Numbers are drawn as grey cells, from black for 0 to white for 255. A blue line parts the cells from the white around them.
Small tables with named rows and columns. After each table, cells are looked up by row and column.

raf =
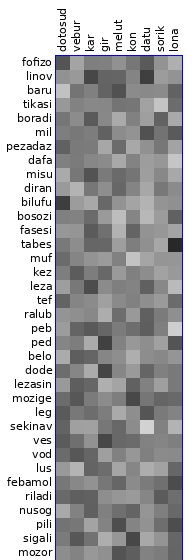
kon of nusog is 100
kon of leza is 131
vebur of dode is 134
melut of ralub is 109
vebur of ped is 125
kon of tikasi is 118
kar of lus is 100
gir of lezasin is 175
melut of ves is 104
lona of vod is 138
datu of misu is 158
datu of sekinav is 210
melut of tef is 138
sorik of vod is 139
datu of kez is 141
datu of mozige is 118
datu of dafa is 157
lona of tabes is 40
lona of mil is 90
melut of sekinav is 104
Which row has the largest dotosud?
baru

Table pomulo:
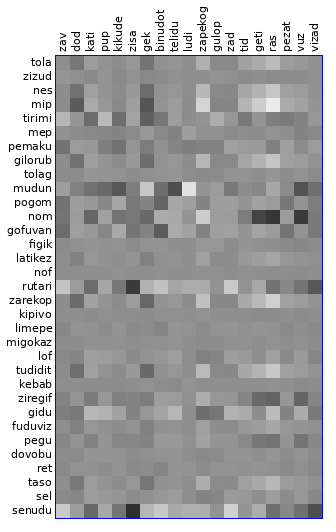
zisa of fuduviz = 147
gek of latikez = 129
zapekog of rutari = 171
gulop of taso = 139
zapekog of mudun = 148
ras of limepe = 145
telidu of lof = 159
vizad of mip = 148
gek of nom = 105
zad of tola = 137
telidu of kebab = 140
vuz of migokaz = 145
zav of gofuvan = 109
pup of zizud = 148

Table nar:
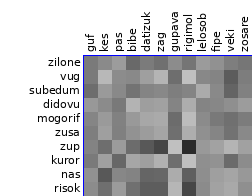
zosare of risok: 143
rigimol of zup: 43
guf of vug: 122
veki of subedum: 100
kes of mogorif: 154
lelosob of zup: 153
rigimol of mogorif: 188
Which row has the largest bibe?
didovu

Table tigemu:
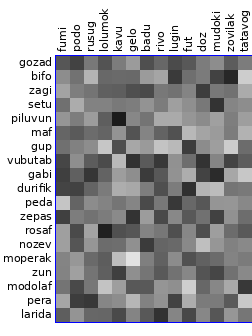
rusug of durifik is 100
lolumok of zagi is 96
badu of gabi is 59
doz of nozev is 191
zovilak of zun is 113
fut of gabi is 173
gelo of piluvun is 135
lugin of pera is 66
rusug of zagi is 116
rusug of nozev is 150
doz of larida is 135
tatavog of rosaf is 89

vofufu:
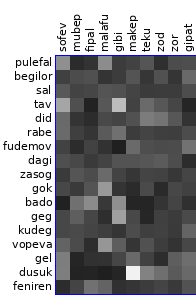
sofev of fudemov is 66
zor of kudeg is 58
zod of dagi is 91
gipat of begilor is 105
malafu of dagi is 67
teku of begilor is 54
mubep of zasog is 85
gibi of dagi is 83
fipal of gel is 49
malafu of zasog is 106
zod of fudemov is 75
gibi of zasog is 67
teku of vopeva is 81
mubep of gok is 58
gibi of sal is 81
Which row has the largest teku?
dusuk

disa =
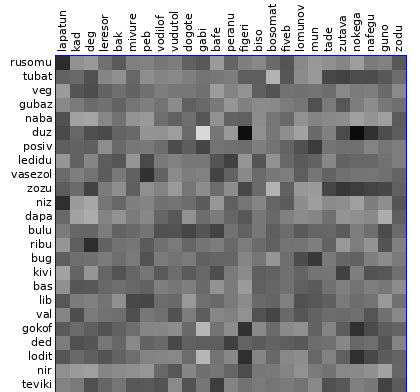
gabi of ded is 94
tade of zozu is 70
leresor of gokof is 83
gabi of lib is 112
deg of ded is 85
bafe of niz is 151
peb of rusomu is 129
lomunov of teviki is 115
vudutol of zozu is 154
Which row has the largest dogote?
lib

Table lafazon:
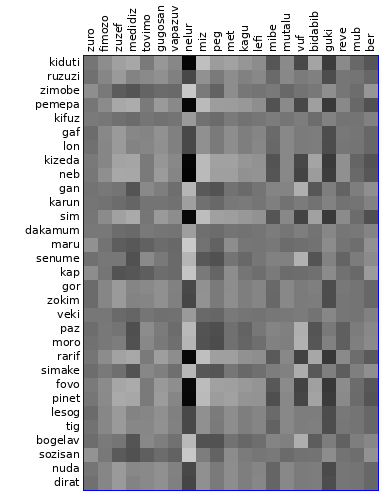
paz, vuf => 175
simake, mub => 127
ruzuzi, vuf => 123
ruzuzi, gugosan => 144
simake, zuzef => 111
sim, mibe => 85
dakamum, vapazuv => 116
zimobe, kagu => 119
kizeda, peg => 161
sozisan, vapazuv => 98

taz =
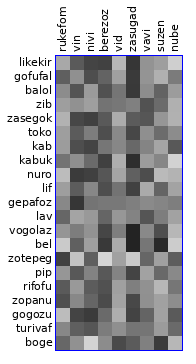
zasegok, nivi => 64
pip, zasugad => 68
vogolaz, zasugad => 35
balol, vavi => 141
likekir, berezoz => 65
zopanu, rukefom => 79
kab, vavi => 132

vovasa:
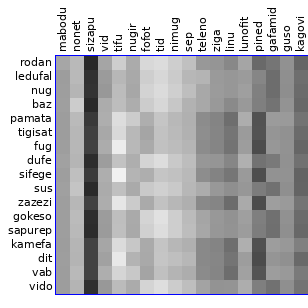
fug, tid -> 193
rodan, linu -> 136
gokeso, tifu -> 190
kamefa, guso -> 152
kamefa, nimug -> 183
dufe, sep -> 189
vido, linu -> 148

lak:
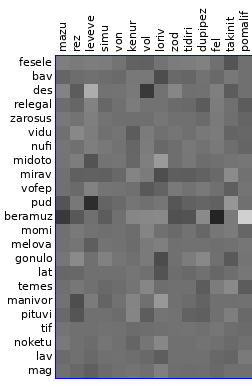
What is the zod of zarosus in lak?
112
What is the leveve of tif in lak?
112
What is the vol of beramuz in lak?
136
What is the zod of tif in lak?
114
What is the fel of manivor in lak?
112
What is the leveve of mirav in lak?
97
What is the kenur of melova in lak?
108
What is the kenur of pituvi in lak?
133
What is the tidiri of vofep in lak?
114
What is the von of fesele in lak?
115
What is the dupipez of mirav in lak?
98
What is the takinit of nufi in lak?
110
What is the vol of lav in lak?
105
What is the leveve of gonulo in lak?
112
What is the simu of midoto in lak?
115
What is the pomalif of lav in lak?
122
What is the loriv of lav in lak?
94
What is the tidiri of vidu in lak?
112

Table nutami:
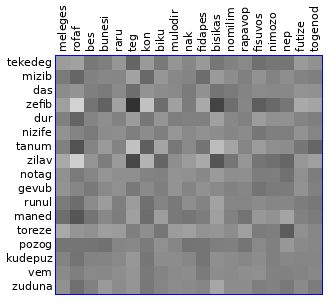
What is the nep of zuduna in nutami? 121
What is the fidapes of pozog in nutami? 117
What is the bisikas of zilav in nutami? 85
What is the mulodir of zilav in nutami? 142
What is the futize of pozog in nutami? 138
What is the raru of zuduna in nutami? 140
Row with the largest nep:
maned

